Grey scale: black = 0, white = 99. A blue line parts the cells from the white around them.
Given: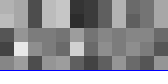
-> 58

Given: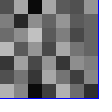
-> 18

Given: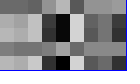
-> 19

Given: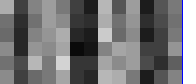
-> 51

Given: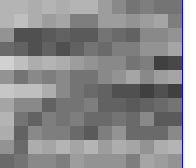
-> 57

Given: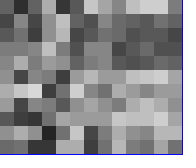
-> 44

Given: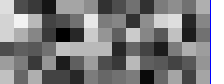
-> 64

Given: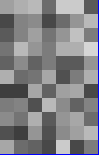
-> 48
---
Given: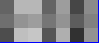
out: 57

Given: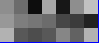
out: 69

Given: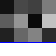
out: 17

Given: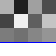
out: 58

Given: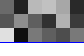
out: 47

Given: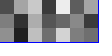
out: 43
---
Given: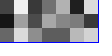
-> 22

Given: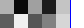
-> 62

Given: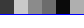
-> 54

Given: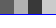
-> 22

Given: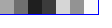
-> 12

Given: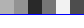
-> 16

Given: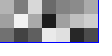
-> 84

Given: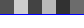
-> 26
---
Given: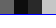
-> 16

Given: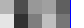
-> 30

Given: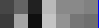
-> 13

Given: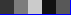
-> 20

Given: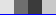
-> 43

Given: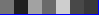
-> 22

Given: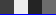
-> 24
